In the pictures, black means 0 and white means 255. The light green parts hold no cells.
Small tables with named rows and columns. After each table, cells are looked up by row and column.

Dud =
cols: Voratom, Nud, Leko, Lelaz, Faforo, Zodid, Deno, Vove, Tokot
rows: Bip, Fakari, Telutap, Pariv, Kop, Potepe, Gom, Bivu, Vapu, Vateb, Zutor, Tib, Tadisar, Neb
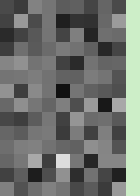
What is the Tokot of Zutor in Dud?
83
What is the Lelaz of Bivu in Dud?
101
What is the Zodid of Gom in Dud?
117
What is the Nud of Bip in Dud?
59
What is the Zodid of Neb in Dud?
72
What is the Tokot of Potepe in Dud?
83
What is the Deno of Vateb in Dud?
64
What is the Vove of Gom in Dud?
89
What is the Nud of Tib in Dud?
119
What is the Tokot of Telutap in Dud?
107
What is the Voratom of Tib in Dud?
102
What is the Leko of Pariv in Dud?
90
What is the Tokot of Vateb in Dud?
64
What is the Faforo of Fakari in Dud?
31
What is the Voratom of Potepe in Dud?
116
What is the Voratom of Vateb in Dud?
102
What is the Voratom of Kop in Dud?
133
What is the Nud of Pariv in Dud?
111
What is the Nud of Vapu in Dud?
62
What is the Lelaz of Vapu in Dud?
119
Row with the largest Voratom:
Gom

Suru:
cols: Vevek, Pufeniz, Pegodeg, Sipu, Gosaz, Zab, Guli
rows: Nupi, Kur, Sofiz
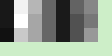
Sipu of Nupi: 102
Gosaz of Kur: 26
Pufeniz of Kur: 255
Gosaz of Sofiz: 26
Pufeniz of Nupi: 242
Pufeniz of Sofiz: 201
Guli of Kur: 119
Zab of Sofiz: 81
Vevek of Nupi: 24
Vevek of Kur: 24
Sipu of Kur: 102
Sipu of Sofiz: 102
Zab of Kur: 81
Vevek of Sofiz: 17
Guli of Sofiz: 152
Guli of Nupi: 134
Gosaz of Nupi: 26
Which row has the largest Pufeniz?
Kur

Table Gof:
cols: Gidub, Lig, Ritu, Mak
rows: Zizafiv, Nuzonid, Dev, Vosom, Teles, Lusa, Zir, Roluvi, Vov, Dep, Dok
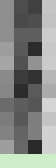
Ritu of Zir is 90
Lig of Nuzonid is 74
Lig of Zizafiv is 77
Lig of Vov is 88
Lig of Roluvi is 93
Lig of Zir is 44
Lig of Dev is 94

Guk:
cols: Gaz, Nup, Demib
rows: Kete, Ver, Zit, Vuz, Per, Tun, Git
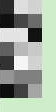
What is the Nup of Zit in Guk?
228
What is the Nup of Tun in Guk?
128
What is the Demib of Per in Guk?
210
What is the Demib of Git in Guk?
165
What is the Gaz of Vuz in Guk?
95
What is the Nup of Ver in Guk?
70
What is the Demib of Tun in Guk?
128
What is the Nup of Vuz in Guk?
185
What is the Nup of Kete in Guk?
222
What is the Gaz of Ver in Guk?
16
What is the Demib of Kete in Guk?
210
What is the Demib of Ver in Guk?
107
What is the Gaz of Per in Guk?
50
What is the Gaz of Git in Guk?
15
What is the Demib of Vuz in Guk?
201
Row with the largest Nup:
Per

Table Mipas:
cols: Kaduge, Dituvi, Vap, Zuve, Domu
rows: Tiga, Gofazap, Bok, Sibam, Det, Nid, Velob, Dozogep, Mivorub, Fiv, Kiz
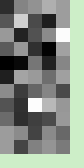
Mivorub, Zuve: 75
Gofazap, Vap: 74
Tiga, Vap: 146
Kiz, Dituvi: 69
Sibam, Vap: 48
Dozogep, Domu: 151
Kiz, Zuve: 148
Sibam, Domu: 161
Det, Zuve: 33
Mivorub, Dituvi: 46
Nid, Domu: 160
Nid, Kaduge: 31
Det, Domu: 134
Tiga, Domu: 157
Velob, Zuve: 133
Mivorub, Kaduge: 107
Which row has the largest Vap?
Dozogep

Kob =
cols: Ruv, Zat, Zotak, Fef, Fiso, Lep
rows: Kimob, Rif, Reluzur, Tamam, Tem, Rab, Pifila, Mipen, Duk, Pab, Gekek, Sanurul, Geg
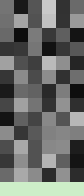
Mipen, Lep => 47
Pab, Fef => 129
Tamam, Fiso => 55
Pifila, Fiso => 125
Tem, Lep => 37
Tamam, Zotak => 118
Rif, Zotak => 82
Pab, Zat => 54
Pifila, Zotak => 98
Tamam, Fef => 18
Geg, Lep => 44
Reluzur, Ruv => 105
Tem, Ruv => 161
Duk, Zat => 97
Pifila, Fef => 41
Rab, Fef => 141
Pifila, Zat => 106
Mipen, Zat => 161
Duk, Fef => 136

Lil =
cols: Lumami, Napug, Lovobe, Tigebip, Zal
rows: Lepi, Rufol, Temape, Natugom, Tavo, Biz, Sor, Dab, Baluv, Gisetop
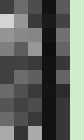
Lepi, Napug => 108
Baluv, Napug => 80
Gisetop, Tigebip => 18
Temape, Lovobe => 133
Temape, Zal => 113
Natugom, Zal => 101
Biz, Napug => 108
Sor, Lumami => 106
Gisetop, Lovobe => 170
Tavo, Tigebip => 18
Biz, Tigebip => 18
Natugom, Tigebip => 15
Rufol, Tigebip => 27
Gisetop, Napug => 52
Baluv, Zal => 55
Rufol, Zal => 67
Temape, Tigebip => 19
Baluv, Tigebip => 18
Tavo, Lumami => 64
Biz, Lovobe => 95
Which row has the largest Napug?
Rufol

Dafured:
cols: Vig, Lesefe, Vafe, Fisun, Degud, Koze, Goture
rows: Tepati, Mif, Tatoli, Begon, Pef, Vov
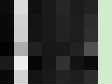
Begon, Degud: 25
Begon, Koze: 34
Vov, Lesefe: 210
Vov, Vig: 9
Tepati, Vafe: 16
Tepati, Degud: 38
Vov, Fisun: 26
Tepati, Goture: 34
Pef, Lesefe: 238
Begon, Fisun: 24
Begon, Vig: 3
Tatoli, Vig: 8
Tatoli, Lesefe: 206
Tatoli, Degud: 34
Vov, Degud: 35
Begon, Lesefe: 173
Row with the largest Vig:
Pef

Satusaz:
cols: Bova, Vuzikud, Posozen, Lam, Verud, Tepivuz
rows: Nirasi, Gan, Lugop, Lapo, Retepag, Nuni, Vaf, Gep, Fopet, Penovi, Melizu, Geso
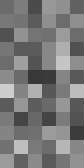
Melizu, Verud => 182
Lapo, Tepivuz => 81
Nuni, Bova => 140
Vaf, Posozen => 177
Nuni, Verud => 133
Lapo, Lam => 136
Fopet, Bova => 122
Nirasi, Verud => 144
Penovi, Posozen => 112
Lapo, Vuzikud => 90
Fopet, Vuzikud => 69
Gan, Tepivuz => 143
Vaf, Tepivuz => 188
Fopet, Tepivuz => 82
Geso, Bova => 155
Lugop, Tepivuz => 108
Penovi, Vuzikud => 109

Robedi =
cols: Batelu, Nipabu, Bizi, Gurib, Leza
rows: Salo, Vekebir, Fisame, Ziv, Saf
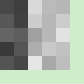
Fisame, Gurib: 184
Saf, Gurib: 168
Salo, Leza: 182
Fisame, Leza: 226
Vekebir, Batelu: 88
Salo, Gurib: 186
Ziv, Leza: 193
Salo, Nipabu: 63
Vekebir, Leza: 204
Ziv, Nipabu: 85
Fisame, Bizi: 160
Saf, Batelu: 84
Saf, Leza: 189
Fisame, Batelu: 101
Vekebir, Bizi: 205
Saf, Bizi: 230
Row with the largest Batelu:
Fisame

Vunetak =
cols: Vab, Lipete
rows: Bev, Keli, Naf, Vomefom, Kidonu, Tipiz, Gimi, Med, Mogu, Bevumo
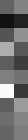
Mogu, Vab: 109
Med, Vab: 94
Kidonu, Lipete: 61
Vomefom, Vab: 174
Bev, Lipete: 131
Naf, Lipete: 146
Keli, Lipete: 34
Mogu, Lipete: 132
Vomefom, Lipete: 87
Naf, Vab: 84
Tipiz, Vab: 127
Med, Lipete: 156
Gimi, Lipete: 56

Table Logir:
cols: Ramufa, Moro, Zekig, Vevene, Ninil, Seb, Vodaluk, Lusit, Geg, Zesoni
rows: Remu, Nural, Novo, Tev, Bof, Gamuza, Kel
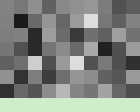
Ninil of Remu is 137
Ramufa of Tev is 118
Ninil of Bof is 153
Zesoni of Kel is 77
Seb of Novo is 57
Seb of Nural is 155
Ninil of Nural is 102
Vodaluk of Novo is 112
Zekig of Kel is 84

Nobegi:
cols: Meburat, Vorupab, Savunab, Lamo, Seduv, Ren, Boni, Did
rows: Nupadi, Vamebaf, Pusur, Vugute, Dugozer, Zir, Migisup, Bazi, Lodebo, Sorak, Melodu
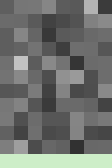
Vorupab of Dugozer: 194
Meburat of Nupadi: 95
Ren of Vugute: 110
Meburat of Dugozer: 112
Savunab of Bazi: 85
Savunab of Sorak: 111
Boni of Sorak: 75
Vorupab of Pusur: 134
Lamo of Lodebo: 86
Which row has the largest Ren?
Zir

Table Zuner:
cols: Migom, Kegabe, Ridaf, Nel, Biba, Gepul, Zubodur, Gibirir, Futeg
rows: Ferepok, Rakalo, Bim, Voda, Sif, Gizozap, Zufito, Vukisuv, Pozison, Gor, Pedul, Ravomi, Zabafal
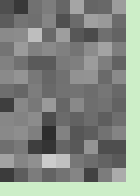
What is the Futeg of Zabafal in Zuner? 171
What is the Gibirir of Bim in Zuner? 111
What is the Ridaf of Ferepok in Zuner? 113
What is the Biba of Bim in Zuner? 158
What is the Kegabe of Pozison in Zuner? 131
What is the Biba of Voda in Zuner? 128
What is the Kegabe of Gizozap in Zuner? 148
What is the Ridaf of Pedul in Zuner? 62
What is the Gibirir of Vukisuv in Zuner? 114
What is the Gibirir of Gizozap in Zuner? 106

